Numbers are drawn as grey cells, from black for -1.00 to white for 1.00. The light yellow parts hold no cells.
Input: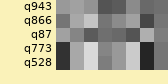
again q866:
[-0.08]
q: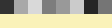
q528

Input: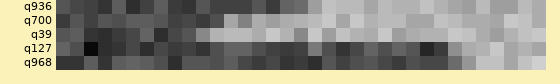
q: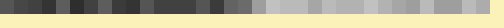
q936
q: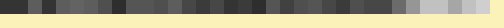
q968
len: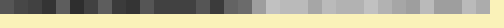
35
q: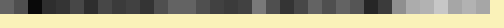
q127
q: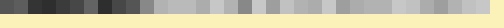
q39

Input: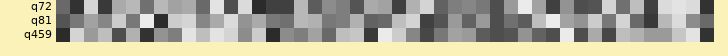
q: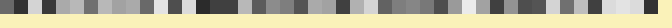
q72
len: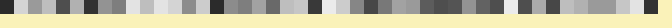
47
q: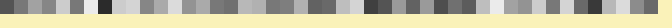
q81
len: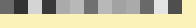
13

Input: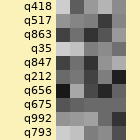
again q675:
[-0.17]
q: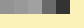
q992
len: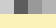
4

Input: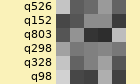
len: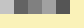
5
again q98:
[-0.49]

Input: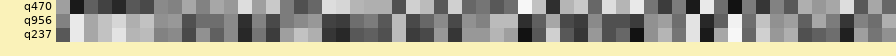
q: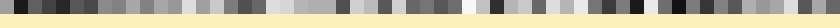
q470
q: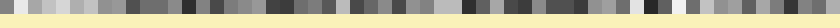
q956
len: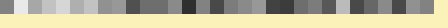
31

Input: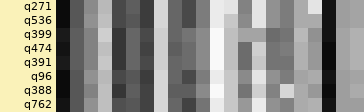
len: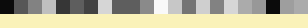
22
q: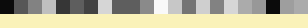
q388
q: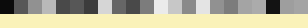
q96
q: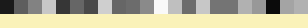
q391
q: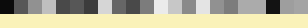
q536

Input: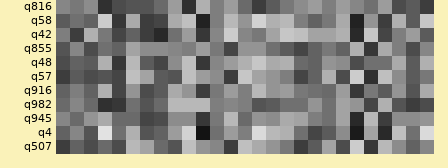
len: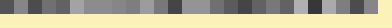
27
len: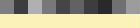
10
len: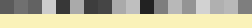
18
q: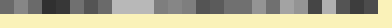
q982

